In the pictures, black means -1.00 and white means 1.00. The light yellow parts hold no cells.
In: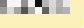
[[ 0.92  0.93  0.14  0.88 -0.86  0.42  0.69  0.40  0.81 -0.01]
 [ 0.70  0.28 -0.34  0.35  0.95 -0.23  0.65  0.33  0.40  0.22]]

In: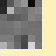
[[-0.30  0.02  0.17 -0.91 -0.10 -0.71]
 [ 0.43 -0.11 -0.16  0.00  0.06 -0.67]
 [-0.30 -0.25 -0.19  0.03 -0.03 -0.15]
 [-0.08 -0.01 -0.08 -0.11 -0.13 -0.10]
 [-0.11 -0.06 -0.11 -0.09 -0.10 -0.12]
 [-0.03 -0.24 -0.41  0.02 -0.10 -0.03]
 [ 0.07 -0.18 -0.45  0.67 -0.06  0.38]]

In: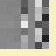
[[ 0.03  0.03 -0.27  0.05  0.71 -0.26  0.05]
 [ 0.04  0.05 -0.37  0.05  0.46  0.01  0.05]
 [ 0.06  0.03  0.36  0.06  0.51 -0.70  0.07]
 [ 0.10  0.07  0.84  0.08 -0.35 -0.25  0.09]
 [ 0.04  0.03 -0.10  0.05  0.60 -0.35  0.06]
 [ 0.06  0.03  0.36  0.05  0.50 -0.75  0.07]
 [ 0.09  0.09  0.28  0.06 -0.40  0.22  0.07]]

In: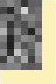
[[ 0.07 -0.12 -0.57 -0.25 -0.22 -0.07]
 [-0.67 -0.10  0.66 -0.22 -0.12 -0.44]
 [-0.08 -0.33 -0.02  0.03 -0.10 -0.09]
 [-0.58 -0.23 -0.37 -0.08 -0.25  0.04]
 [-0.43  0.09 -0.32 -0.72  0.02  0.40]
 [-0.72 -0.18  0.09 -0.02 -0.35  0.01]
 [-0.76  0.09 -0.34 -0.16  0.24 -0.16]
 [-0.61  0.52  0.04 -0.31  0.23  0.07]
 [ 0.20 -0.16  0.32 -0.49  0.11 -0.50]
 [ 0.02  0.03 -0.25 -0.28 -0.23 -0.05]]

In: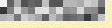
[[-0.23  0.37 -0.36 -0.21 -0.28  0.50 -0.32 -0.34  0.44  0.43  0.34  0.63
   0.53 -0.03  0.90]
 [ 0.01  0.71  0.20 -0.05  0.75  0.77  0.31  0.74  0.14  0.20  0.69  0.13
   0.09 -0.38 -0.56]
 [ 0.48 -0.06  0.60  0.44  0.29 -0.23  0.47  0.22 -0.22 -0.15 -0.07 -0.55
  -0.07  0.53  0.39]]

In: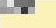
[[ 0.78 -0.09 -0.10 -0.16  0.33]
 [ 0.25  0.45 -0.56  0.38  0.20]]
